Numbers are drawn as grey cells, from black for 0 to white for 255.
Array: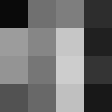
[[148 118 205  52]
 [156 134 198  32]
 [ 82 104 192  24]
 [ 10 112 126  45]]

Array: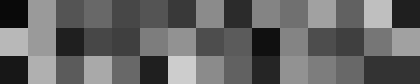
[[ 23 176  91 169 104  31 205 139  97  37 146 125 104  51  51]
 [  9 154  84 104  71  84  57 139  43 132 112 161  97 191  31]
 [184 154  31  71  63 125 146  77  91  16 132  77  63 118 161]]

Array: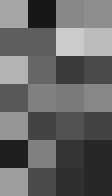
[[ 94  94 203 187]
 [165  23 135 142]
 [ 88 128 122 135]
 [149  67  82  67]
 [179 102  59  74]
 [ 31 128  53  39]
 [157  74  47  39]]

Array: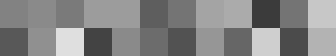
[[ 88 144 223  67 138 108  82 150 102 207  75 179]
 [130 138 122 156 156  94 116 164 171  59 116 199]]

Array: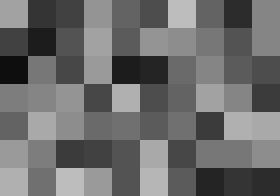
[[176 112 189 154  83 182  91  36  52  44]
 [125 133 148  71 176  77  99 162 133  59]
 [ 99 169 141 106 112  91 112  59 176 169]
 [ 65  28  83 162  91 148 141 119  83 133]
 [ 14 119  71 154  28  36 106 133  91  77]
 [162  52  65 148  99  77 189  99  44 133]
 [154 125  59  65  83 169  71 119 119 141]]

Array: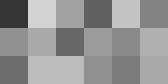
[[109 188 188 144 124 169]
 [ 54 211 162  97 196 131]
 [144 169 103 156 137 176]]

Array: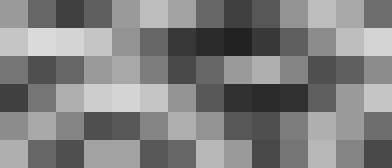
[[197 218 212 197 147 102  56  42  34  56  95 140 189 212]
 [ 64 117 175 205 212 197 147  87  48  42  48  95 154 197]
 [140 168 132  79  87 132 175 147  87  79 125 175 154 110]
 [117  79 102 154 168 125  72 102 154 175 132  79  95 140]
 [175 102  79 162 162  87 102 183 154  72 117 183 132  72]
 [154 102  64  95 154 189 162 102  64  87 147 189 168 110]]

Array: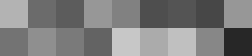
[[115 143 122  99 199 171 192 135  39]
 [179 107  92 151 129  78  84  71 151]]

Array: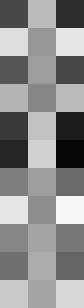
[[230 142 245]
 [222 150 230]
 [201 164 215]
 [180 134 187]
 [134 164 119]
 [126 158 106]
 [112 172 100]
 [ 86 158  72]
 [ 72 187  44]
 [ 56 194  29]
 [ 37 209   7]]
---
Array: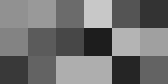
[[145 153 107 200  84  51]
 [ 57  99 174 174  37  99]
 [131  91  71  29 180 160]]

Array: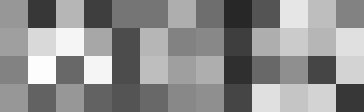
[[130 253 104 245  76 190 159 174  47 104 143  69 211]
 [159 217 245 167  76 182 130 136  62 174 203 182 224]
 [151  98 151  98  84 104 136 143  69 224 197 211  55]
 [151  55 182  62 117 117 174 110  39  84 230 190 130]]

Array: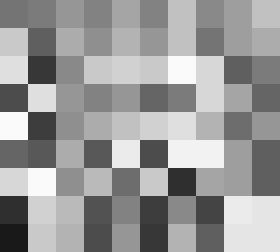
[[215 250 143 186 109 201  47 165 158  95]
 [ 76 223 150 130 150 101 123 215 165 101]
 [ 47 209 186  82 130  61 137  68 235 229]
 [ 25 201 179  76 150  55 179  95 229 229]
 [116 123 150 130 165 130 193 137 158 193]
 [201  95 172 143 179 150 193 116 158 172]
 [101  88 172  88 235  76 242 242 158  95]
 [250  61 143 172 193 209 223 179 109 150]
 [223  55 137 201 209 201 250 215  95 123]]

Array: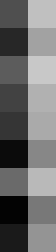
[[ 92 200]
 [ 79 192]
 [106 185]
 [ 66 177]
 [ 53 170]
 [ 39 162]
 [ 26 148]
 [ 11 135]
 [  3 120]]

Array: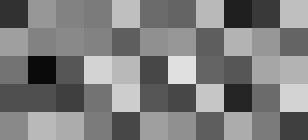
[[137 185 172 123  71 159 144  94 172 123  63]
 [ 49 151 130 123 191 107 100 185  31  57 191]
 [159 130 137 130  94 144 151  94 179 151 100]
 [ 79  79  63 115 205  86  71 198  37 107 211]
 [115  10  86 211 185  71 224 100  86 166 179]]

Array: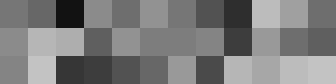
[[132 195  54  61  82 103 153  74 182 167 188 195]
 [139 182 174  95 146 125 125 132  61 153 110  95]
 [118 103  18 139 110 146 118  82  46 188 160 110]]
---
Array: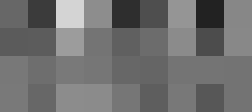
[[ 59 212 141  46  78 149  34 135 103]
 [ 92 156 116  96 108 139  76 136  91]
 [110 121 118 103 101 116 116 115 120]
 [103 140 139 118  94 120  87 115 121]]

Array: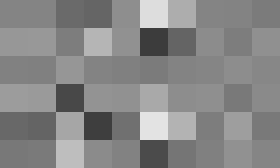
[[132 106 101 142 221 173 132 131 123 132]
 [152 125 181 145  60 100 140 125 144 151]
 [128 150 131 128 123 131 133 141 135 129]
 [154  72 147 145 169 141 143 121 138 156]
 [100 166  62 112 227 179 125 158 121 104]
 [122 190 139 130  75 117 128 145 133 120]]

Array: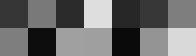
[[121  43 222  39  55 126  54]
 [ 13 160 159  10 148 217 126]]

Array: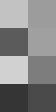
[[156 194]
 [160  91]
 [125 209]
 [ 74  53]]

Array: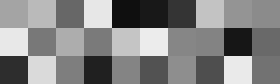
[[186 103 231  15  24  52 195 148 139 164]
 [120 173 122 197 236 134 131  22 105 232]
 [218 126  32 132  82 142  78 234 114  45]]

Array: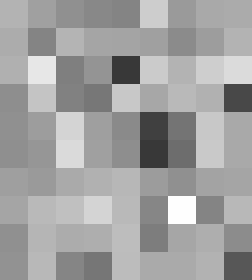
[[160 144 136 132 205 154 169 171 179]
 [132 180 165 164 160 139 157 179 172]
 [231 127 148  56 203 179 206 219 176]
 [196 129 119 200 167 185 177  72 142]
 [157 212 159 138  64 116 200 169 144]
 [150 218 160 142  56 109 201 169 143]
 [154 170 177 183 156 144 163 165 159]
 [185 192 212 185 134 254 132 184 165]
 [181 172 174 189 125 166 174 140 144]
 [184 133 118 188 170 170 178  87 146]]
